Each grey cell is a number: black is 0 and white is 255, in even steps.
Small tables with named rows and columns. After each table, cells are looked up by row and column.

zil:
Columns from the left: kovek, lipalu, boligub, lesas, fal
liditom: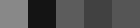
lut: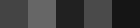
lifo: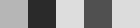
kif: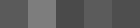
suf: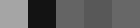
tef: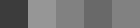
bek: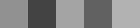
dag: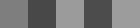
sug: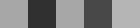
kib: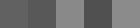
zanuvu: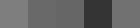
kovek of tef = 60
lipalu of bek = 67
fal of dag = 156
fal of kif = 78
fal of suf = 103
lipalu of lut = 102
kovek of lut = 68
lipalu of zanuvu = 105
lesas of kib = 80
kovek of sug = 167
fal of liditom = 85
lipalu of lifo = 42
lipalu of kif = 125
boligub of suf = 100
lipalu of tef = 150
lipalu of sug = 48
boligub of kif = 74
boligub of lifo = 221
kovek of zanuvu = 126
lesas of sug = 72

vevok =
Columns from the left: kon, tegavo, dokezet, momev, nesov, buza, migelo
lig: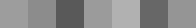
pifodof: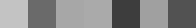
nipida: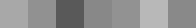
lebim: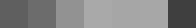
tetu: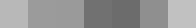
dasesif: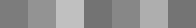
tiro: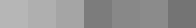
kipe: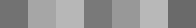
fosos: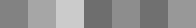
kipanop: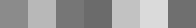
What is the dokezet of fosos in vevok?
203
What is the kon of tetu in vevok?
184
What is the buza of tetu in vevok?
143
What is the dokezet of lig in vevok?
89
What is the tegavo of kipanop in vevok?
184
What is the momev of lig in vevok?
155

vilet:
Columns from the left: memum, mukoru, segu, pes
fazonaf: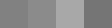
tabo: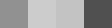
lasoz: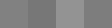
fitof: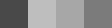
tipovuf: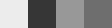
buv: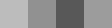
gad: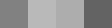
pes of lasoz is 125
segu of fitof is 167
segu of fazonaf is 168
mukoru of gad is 185
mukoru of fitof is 190
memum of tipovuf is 236
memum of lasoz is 129
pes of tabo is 80
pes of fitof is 123
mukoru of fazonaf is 139
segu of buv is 88
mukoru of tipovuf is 54
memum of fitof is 73
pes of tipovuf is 110
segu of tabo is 195
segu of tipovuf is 152

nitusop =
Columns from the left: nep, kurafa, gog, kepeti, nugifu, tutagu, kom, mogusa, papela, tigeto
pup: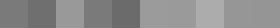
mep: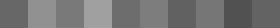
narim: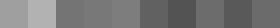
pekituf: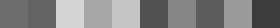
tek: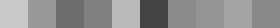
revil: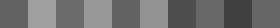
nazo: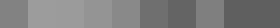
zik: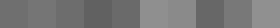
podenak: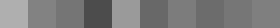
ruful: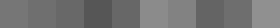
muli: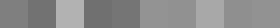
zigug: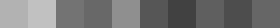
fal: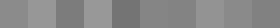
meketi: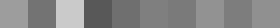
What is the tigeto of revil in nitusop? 102
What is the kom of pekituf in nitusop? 134
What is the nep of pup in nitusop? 122
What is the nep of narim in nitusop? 159
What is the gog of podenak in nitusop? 117
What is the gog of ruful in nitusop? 104
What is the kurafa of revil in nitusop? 159
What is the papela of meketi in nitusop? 125
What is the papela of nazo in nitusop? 95
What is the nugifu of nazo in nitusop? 137
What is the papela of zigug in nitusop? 77
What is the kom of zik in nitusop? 138
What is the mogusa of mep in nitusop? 118
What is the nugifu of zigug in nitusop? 143
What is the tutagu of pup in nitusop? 155

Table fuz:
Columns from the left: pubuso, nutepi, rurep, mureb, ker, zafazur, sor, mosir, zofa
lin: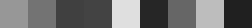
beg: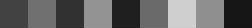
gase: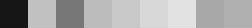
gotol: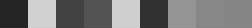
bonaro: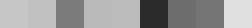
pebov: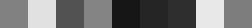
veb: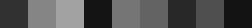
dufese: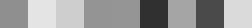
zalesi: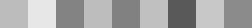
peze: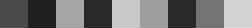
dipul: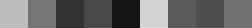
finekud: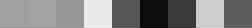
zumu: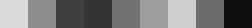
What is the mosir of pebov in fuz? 232
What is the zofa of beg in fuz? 22
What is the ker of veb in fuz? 117
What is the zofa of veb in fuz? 19
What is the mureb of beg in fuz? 147
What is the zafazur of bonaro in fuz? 43
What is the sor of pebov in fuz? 46
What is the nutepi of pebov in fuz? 225
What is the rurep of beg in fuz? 49
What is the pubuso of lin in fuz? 151
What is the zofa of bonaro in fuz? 224
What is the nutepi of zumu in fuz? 141
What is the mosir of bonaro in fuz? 117
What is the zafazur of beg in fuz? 106
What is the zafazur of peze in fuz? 158
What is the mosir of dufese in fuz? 74
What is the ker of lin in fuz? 223
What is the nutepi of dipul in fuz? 117
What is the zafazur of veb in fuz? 99
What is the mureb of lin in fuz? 67
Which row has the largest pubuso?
zumu

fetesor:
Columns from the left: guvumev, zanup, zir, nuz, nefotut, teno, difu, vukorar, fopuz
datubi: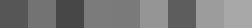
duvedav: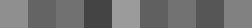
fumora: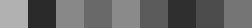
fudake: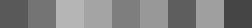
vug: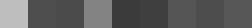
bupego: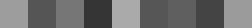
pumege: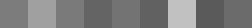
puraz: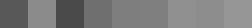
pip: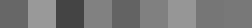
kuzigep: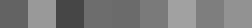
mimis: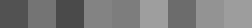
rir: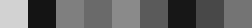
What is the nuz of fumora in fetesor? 105
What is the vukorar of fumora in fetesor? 76
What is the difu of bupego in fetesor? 95
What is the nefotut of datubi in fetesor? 122
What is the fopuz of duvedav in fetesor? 129
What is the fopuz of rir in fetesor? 116
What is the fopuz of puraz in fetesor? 150
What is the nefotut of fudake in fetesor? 126
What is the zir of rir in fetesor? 127
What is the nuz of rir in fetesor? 106
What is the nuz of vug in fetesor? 131
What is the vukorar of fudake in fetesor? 159
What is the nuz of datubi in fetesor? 123

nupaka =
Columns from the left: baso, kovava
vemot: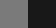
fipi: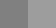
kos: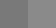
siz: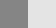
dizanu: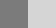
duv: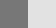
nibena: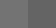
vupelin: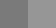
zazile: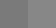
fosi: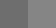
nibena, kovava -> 100
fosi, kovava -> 133
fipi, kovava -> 157
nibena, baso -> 115
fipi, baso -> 128
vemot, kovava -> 24
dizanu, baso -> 123
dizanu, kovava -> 213
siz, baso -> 133
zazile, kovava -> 135
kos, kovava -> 138
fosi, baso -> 110
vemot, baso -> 122
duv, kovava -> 226

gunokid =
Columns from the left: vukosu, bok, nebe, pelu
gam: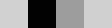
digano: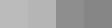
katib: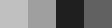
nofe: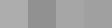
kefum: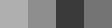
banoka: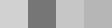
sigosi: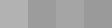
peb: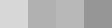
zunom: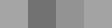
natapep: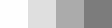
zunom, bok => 114
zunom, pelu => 163
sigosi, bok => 156
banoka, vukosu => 209
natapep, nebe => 171
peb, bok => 177
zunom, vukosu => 165
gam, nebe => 157
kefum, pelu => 116
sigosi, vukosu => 178
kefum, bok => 142
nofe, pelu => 160
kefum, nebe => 58
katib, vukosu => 192
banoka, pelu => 182

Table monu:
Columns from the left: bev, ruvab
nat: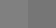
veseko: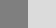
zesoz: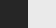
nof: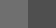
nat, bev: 128
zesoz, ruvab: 234
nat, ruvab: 118
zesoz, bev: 38
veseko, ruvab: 219
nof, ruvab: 79
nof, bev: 111
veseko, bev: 127

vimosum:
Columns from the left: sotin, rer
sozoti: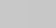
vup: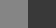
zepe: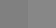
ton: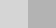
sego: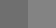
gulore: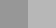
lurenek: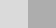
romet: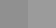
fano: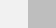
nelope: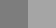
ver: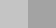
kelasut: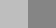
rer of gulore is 183
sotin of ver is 196
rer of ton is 179
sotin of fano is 241
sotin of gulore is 151
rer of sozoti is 199
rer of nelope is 165

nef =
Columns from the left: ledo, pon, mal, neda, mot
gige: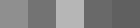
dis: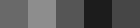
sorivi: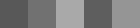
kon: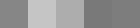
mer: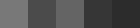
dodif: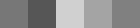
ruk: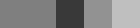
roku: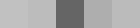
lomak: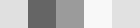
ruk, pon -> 127
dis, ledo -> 105
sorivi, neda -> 94
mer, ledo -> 120
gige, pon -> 115
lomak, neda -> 248
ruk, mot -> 191
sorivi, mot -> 149
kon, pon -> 197
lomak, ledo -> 224
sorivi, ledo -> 88

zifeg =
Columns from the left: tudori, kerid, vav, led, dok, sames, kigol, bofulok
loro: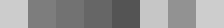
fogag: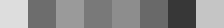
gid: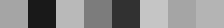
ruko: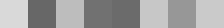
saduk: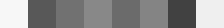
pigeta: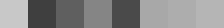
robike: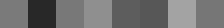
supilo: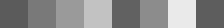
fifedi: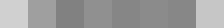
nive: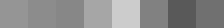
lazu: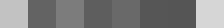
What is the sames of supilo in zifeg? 140
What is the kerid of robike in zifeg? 40
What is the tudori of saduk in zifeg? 247
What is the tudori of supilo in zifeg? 91
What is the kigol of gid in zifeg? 165
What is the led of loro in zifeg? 102
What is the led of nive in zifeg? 166
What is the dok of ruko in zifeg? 107
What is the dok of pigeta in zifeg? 74
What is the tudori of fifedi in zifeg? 208
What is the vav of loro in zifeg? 114
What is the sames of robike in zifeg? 87
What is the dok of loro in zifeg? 84
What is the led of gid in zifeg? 124
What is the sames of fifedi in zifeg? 139
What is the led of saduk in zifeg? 136
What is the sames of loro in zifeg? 198

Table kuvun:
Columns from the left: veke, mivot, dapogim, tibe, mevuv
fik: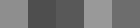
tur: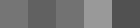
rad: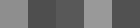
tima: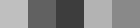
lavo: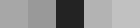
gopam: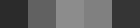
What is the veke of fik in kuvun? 142
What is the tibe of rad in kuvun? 153
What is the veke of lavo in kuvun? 167
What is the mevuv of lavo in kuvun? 193
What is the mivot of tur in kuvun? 97
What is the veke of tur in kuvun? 117
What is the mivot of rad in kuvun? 78
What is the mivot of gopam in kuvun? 97
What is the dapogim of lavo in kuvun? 35
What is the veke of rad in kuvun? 142
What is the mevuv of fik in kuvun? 109
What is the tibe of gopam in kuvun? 128
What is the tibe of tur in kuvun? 153

